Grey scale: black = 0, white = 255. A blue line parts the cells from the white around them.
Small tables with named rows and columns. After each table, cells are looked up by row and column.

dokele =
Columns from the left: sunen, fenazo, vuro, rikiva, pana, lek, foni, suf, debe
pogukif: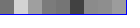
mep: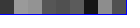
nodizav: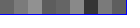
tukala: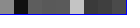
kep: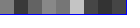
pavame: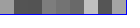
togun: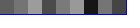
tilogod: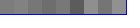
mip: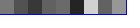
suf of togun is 117
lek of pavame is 105
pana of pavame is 115
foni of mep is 21
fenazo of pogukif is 211
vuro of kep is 99
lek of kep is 196
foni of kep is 70
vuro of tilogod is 119
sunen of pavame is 158

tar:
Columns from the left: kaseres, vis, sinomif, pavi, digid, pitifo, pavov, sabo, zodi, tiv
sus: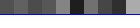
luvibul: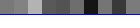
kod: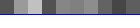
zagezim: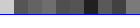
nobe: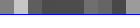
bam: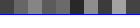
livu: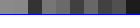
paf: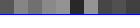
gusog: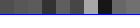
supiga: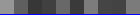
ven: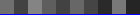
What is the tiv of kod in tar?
94
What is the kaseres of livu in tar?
138
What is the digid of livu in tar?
106
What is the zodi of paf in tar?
80
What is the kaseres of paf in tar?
87
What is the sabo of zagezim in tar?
89
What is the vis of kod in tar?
154
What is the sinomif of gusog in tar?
91
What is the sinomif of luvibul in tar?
179
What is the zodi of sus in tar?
47
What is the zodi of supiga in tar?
67
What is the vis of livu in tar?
136
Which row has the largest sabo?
luvibul

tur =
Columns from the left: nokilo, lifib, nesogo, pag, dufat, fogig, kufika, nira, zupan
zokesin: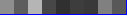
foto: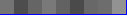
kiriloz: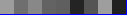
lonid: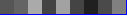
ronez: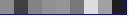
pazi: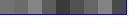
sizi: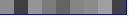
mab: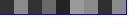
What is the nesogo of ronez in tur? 131
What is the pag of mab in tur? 104
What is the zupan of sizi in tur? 65
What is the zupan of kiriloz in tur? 32
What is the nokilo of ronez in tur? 140
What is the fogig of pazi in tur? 81
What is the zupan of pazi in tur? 73
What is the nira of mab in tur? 47
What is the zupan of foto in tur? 146
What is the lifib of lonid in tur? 100
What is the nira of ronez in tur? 161
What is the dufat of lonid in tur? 162
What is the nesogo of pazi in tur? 132
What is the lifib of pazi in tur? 108
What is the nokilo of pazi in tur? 114
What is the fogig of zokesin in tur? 61
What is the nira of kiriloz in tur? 158

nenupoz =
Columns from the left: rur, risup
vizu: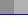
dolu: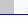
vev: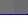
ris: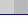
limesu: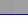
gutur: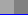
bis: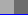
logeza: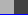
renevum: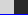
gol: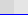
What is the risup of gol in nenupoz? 229
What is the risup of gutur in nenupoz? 129
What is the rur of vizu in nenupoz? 143
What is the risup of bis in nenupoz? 109
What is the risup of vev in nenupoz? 108
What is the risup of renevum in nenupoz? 41
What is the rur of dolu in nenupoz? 199
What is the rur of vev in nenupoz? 113
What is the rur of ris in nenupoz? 207
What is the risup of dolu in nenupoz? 250
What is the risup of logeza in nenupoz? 66
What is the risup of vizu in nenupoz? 177
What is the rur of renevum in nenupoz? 214
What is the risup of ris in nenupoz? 185
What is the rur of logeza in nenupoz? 179
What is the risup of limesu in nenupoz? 160
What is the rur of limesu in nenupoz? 158
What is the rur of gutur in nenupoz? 167
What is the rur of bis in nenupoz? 172

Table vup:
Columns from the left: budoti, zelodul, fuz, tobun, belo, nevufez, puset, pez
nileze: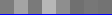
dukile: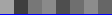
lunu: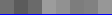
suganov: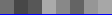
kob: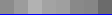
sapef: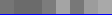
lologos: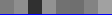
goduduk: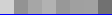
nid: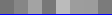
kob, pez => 107
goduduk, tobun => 178
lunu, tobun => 156
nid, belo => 187
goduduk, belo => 152
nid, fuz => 163
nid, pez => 123
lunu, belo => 145
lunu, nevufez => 125
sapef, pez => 169
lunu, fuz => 106
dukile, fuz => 119
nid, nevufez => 157
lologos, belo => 113
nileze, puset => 119
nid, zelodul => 134

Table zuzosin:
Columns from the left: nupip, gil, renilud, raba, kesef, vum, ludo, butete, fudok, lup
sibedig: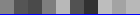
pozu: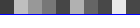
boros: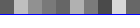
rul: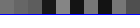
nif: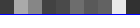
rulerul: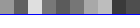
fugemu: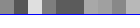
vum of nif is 109
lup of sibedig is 184
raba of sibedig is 126
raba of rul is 24
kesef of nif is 74
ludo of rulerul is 168
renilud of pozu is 152
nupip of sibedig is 132
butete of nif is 98
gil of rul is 102
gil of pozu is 191
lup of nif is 49
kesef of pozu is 70
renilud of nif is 134
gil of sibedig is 85
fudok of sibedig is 163
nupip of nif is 60
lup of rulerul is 78
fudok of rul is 118

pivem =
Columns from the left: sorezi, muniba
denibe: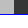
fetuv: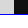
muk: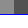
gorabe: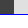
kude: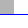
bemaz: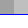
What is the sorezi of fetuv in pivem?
216
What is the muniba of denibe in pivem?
54
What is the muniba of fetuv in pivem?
15
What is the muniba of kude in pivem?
254
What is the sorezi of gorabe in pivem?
65
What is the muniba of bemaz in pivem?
191
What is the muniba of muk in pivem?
82
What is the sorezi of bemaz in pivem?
161
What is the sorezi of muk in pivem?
141
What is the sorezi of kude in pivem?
180
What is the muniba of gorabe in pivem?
224
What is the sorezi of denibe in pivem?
190

